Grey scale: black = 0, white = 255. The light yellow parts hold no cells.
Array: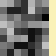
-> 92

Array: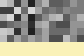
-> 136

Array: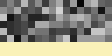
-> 155

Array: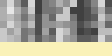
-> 214

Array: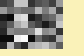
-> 154

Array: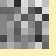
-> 205
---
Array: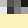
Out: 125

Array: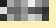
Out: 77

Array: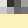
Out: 104

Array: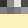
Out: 127

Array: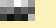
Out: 97

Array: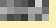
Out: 166

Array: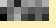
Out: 100

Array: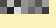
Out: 131

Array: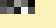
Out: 252

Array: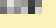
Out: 50
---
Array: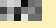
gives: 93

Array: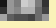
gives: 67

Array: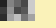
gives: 203

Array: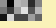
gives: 184

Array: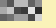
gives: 44

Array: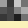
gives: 172
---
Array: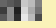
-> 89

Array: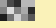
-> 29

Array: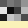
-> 29

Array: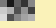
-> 217

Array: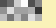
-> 190

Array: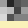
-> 216

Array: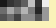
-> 82
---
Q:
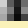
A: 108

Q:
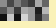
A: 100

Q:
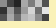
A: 82

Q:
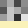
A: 141

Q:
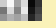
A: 51

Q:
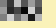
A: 96

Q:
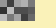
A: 121
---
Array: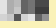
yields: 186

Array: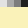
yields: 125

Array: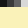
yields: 99

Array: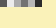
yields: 171

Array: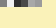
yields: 47

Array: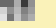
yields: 172

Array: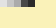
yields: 171

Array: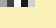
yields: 251
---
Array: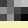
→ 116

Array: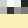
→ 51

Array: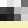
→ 53

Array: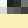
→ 104

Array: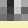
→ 58

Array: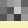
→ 84

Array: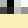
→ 27

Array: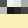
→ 25
